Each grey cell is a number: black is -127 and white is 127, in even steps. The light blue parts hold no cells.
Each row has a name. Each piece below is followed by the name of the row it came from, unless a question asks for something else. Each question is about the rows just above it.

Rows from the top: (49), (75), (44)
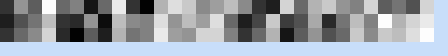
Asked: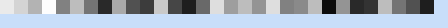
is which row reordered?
(75)
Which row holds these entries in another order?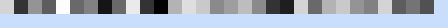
(49)
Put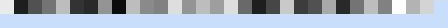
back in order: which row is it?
(75)
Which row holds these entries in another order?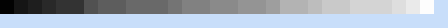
(44)

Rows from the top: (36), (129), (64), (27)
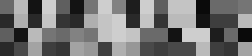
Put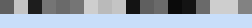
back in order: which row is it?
(36)
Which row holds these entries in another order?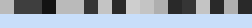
(129)
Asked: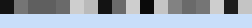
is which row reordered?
(36)
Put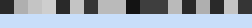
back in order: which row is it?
(129)

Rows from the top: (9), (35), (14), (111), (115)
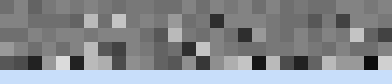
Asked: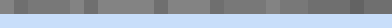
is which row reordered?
(9)
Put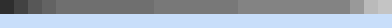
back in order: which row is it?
(35)
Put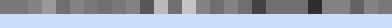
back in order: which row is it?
(111)
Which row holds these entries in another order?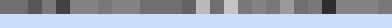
(35)
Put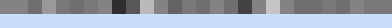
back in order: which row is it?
(35)
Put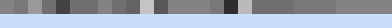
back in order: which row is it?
(14)

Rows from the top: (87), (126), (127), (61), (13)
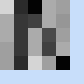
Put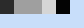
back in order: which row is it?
(13)
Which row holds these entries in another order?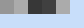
(126)
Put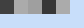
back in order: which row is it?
(61)

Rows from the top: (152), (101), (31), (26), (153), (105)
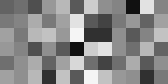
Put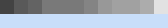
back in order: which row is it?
(101)
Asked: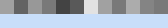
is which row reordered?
(101)
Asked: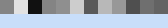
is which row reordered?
(152)
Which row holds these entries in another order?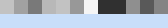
(31)
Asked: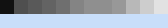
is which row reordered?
(26)
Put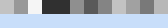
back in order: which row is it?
(31)

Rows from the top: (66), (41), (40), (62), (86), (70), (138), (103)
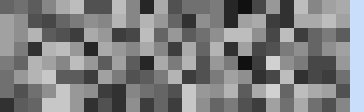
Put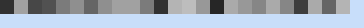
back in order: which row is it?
(62)
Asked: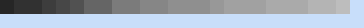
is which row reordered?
(41)
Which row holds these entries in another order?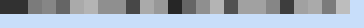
(41)

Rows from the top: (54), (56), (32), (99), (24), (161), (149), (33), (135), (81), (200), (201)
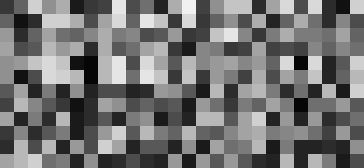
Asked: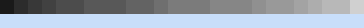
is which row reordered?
(81)
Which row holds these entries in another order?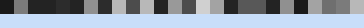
(200)
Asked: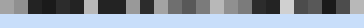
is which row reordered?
(149)
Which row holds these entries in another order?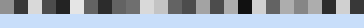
(56)
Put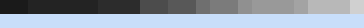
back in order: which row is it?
(201)
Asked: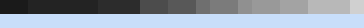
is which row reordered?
(135)
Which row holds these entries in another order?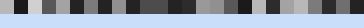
(149)

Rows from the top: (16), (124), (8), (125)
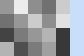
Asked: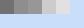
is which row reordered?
(124)
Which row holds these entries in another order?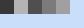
(125)
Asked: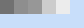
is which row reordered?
(16)
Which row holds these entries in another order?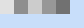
(124)
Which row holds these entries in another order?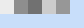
(16)
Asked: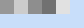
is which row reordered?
(124)

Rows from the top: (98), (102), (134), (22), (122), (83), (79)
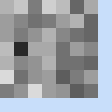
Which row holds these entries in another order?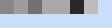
(22)
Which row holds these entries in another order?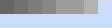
(102)
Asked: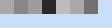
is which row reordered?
(22)
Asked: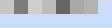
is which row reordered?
(98)
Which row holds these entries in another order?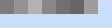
(134)
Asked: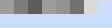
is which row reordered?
(83)
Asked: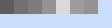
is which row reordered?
(79)

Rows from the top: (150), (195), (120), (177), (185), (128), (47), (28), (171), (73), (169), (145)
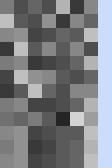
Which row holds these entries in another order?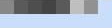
(73)
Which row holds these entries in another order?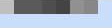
(73)
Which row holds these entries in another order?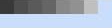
(195)
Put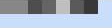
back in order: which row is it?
(47)
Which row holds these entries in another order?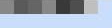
(47)
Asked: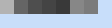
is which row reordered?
(185)

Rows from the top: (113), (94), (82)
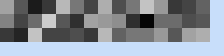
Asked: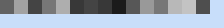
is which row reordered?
(113)
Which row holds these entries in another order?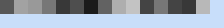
(113)

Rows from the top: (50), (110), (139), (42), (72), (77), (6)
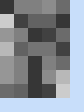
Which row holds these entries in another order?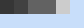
(110)
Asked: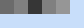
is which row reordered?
(72)

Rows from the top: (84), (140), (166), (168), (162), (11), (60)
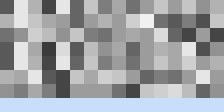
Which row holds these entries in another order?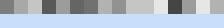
(84)
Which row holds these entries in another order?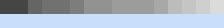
(166)
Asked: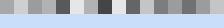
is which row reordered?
(162)
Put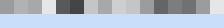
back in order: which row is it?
(11)
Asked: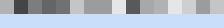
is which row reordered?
(162)

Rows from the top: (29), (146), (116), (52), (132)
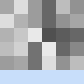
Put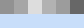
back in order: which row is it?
(146)
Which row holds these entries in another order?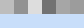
(132)
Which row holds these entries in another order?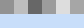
(29)

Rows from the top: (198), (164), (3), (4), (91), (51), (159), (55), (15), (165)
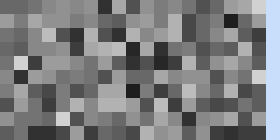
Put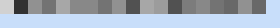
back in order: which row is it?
(15)
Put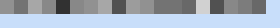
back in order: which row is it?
(15)
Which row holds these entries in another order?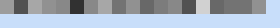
(15)

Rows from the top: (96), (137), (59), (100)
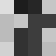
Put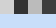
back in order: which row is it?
(100)
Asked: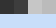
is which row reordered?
(59)

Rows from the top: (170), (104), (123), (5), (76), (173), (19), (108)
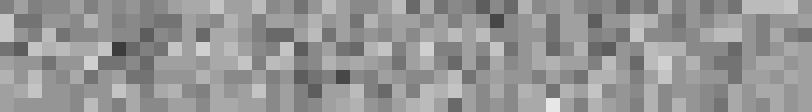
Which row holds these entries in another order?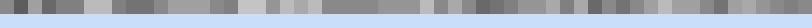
(123)
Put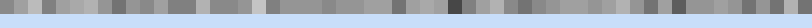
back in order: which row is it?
(104)

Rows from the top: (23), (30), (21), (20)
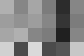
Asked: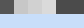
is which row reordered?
(20)
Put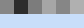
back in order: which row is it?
(23)
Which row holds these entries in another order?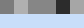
(23)

